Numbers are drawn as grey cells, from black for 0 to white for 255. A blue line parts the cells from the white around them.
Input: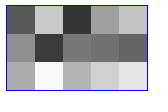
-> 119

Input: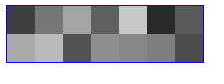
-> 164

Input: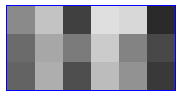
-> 123

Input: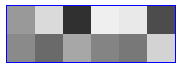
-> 48

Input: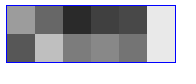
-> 42

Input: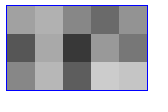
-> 56

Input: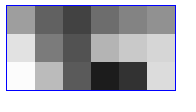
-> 82

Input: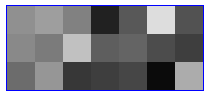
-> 193
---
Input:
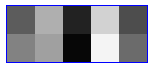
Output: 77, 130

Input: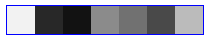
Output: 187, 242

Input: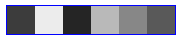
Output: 89, 60

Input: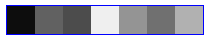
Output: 177, 13

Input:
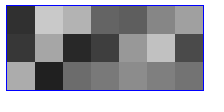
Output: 160, 172

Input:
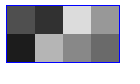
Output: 152, 28

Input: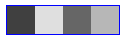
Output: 183, 64

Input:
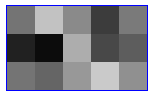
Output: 122, 116

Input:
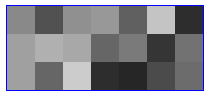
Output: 45, 160
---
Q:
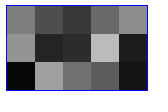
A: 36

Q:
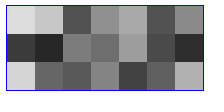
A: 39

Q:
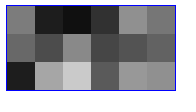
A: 76

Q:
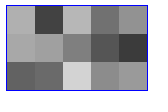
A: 160

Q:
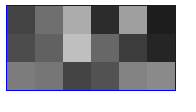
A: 97

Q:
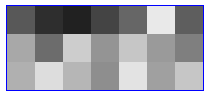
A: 108

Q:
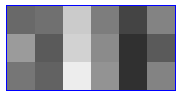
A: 90
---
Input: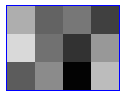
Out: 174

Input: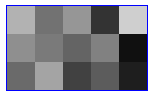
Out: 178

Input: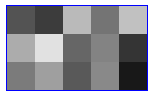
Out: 83

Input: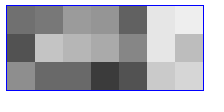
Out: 112

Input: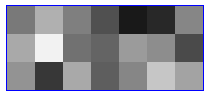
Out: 121

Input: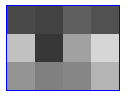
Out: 73

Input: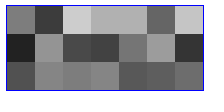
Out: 125

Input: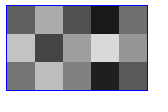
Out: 97

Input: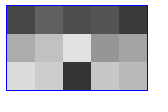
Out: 70
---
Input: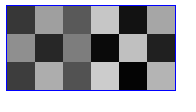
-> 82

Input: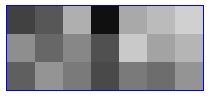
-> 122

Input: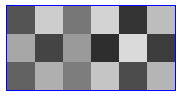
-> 125

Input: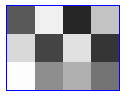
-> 176

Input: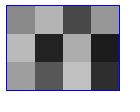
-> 192

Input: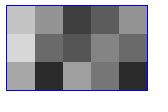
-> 159
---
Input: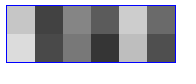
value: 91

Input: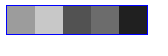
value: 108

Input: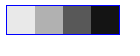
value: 20

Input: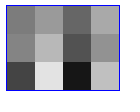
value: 169

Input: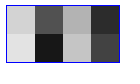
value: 44

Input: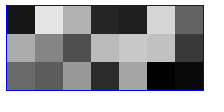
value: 37

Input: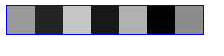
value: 24

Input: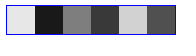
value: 57

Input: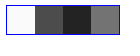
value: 115
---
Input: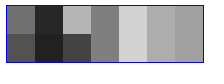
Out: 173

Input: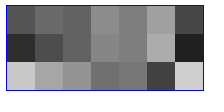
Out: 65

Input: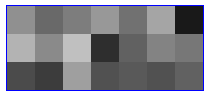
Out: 81

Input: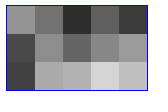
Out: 213

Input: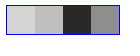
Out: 41

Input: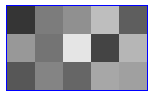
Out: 167

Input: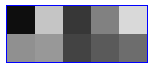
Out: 90

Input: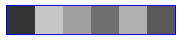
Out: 176

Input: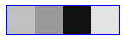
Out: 17

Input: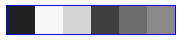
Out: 109
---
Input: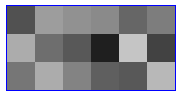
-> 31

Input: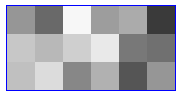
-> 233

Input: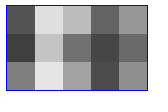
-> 113

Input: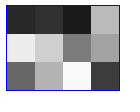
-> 207

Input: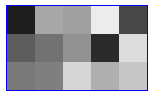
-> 146

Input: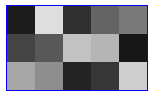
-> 194

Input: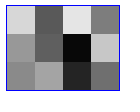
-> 95

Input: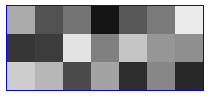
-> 197
